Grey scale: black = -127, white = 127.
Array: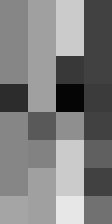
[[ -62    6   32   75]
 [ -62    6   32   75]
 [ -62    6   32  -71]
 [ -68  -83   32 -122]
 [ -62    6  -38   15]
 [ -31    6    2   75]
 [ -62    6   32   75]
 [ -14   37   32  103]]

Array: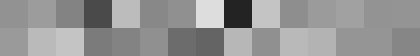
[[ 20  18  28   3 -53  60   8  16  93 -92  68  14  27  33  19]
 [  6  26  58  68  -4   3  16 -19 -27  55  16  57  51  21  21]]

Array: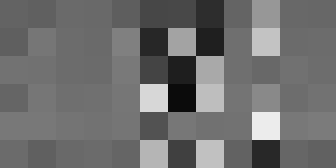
[[ -24  -28  -31  -21  -22  -33  -56  -55  -82  -27   23  -23]
 [ -19  -32   -9  -19  -21    0  -88   35  -96  -16   67  -20]
 [ -18  -13  -14  -19  -20   -6  -59  -97   41  -16  -23  -14]
 [ -13  -26   -9  -16  -15   -9   87 -116   62  -11    9  -18]
 [  -4   -7   -7  -11  -13  -10  -45   -8  -14  -13  108   -7]
 [ -30  -20  -31  -22  -20  -26   53  -63   65  -29  -87  -25]]

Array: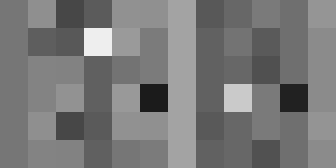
[[  21   -9   15  -56  -36   17   16   35  -39  -24   -5  -16]
 [  11   -9  -33  -39  110   26   -4   35  -30  -12  -37  -16]
 [  11   -9    3    2  -31  -12   -4   35  -30  -24  -47  -16]
 [  11   -9    3   18  -31   25 -100   35  -30   74   -5  -94]
 [  20   -9   15  -56  -37   17   16   35  -38  -24   -5  -16]
 [  11   -9    3    2  -31   -9   -4   35  -30  -24  -46  -16]]

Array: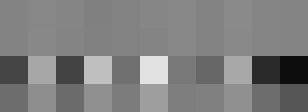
[[   4    3    7    5    0    2    6    7    2   10    5]
 [   4    3    8    4    1    2    4    7    2    9    5]
 [-114  -58   39  -60   63  -15   97   -6  -24   40  -85]
 [ -41  -18   14  -20   16   -3   30   -1    0   16  -18]]

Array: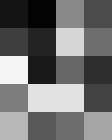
[[ -52 -107 -124    9]
 [ -17  -65  -92   86]
 [ -82  117 -103  -25]
 [ -61   -2   98   97]
 [  37   55  -38  -18]]

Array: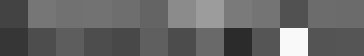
[[-20 -60  -9 -14 -13 -17 -27  11  28  -5 -11 -46 -19]
 [-42 -73 -50 -34 -50 -55 -32 -51 -22 -84 -42 121 -43]]

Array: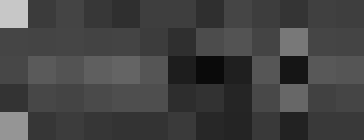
[[ -65   71  -68  -59  -72  -80  -65  -65  -80  -58  -66  -75  -63]
 [ -59  -58  -59  -58  -60  -59  -67  -80  -51  -44  -59   -7  -58]
 [ -42  -56  -37  -44  -32  -27  -42  -98 -117  -96  -41 -106  -39]
 [ -58  -76  -56  -59  -53  -49  -49  -82  -77  -90  -55  -24  -62]
 [ -70   21  -73  -67  -73  -76  -76  -69  -88  -91  -70  -93  -70]]

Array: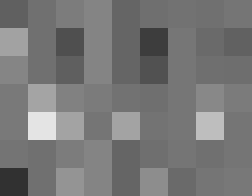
[[-10 -31 -15  -3   4 -26 -16 -13 -15]
 [-30  34 -15 -48   4 -26 -66  -9 -21]
 [-17   5 -15 -32   4 -26 -46  -9 -16]
 [ -4  -6  36   1  -4 -13 -16  -9   8]
 [-10  -6 100  35 -10  35 -12  -9  62]
 [-10 -11 -15  -3   4 -26 -16 -10 -15]
 [ -7 -78 -15  20   4 -26  13 -21 -10]]
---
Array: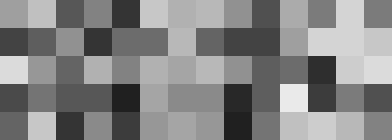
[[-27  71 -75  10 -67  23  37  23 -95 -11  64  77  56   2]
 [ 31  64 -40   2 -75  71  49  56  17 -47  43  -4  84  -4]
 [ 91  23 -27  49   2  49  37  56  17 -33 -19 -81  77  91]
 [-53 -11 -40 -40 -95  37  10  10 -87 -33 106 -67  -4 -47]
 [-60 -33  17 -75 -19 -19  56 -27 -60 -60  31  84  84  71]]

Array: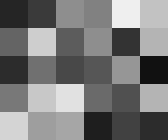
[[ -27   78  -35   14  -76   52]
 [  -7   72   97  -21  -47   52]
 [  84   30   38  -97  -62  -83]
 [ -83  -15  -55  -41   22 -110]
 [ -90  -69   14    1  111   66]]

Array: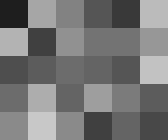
[[ 10  72  10 -63 -27 -55]
 [-19  45 -27  30  -4 -35]
 [-97  38   2 -42 -70  59]
 [-49 -35 -19 -27 -42  66]
 [ 51 -63  17 -12 -12  23]]

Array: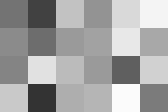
[[  4  97  59  26 -32  81]
 [ 11 -18  26  34 104  40]
 [-12 -62  66  19  89 116]
 [ 73 -76  46  53 123  -4]]

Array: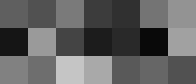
[[-106   26  -59  -99  -86 -118   33]
 [   1  -17   69   41  -38  -25  -46]
 [ -32  -46   -5  -67  -79  -11   19]]

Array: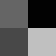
[[ -55   64]
 [ -26 -125]]

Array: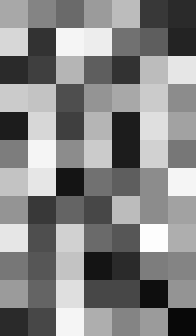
[[  -2  117   12   75  -99   81   -8]
 [  67  102 -107  -14  -33   12  117]
 [ -99   87  -64   53  -99   95   34]
 [  75   67  -49   20   40   75   12]
 [  40    4  -21   27   60  -71  -85]
 [  27  -27   95  -56  -56 -113   20]
 [  -8  -41   67 -107  -85   -2    4]
 [ 102  -49   81  -21  -41  125   46]
 [ -85  -56  117   46    4   27 -119]
 [ -85  -64   53  -33  -77   60  102]
 [  20  -71  -27  -56   60   12   34]
 [  87  -77  117  109  -14  -33  -92]]
